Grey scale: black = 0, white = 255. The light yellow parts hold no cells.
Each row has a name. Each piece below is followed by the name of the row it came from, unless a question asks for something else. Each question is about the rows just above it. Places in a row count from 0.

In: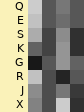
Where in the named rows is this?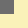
E, 2
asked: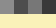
J
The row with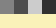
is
X
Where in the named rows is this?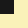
G, 0
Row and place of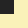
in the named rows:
R, 2
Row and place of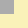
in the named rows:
S, 0
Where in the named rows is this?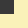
J, 3

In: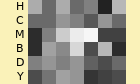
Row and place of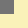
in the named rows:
Y, 1
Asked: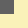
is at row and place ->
D, 4
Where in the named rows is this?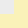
M, 3
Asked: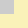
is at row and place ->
M, 2
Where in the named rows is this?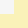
M, 4
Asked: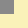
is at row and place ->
B, 2

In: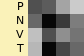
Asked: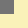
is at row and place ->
V, 3
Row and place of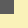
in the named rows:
P, 1
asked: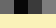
N
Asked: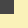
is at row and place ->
T, 2
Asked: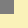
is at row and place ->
N, 3

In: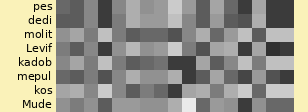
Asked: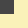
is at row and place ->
mepul, 13
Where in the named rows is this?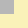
Levif, 5
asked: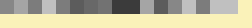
kadob
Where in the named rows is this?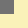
kadob, 7

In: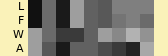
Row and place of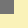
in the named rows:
F, 6
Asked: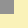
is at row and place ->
W, 8
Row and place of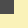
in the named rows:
A, 5

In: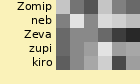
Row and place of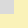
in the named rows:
neb, 3
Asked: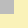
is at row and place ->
neb, 5

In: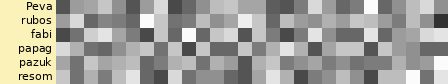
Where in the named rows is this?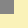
rubos, 3
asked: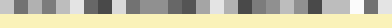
resom
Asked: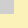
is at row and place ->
fabi, 2
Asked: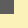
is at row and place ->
Peva, 15
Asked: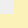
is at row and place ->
rubos, 13

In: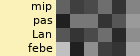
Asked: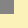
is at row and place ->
mip, 5
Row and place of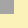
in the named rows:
febe, 5
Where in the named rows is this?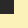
Lan, 4
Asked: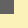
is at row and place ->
mip, 0
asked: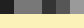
pas

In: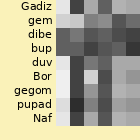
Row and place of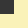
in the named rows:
bup, 5
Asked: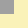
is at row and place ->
pupad, 4
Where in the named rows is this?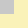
gem, 1
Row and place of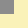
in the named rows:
gem, 3
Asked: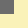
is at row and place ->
gem, 5

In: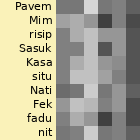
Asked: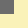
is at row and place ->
Nati, 0
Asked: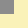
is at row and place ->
Kasa, 4

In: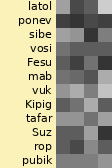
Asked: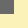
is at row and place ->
mab, 1
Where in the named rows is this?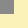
rop, 2
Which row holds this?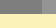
pubik
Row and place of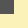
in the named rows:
mab, 2
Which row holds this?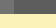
vosi
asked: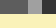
Suz
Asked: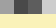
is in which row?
latol

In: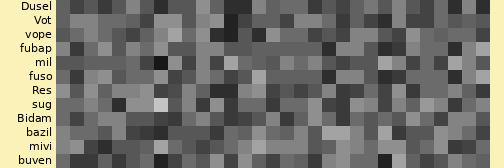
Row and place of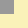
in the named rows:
sug, 26
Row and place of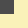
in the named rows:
Res, 8
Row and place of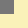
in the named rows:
Dusel, 22

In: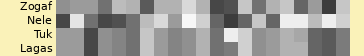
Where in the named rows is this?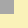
Tuk, 17
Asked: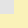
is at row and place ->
Nele, 1

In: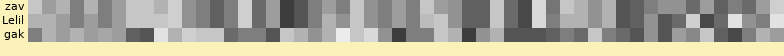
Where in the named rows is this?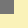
zav, 37
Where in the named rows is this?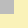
Lelil, 28
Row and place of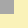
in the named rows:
gak, 5
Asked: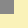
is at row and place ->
gak, 47

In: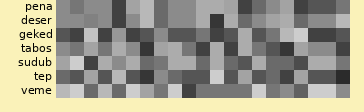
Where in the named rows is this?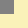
deser, 2
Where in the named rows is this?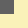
veme, 17
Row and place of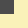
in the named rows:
sudub, 17
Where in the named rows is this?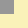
geked, 4
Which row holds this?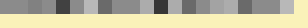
deser
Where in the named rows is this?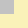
geked, 2

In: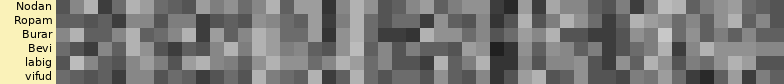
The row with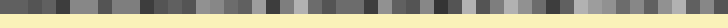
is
Ropam
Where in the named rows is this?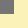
vifud, 42
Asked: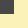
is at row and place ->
vifud, 40
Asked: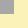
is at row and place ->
Nodan, 35
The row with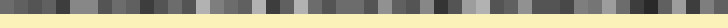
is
vifud
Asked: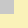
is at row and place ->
Burar, 43

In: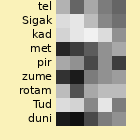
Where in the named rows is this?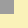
zume, 4
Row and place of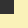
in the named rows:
zume, 0
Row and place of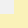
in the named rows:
kad, 2
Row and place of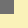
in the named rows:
Sigak, 4
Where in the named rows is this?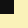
duni, 1

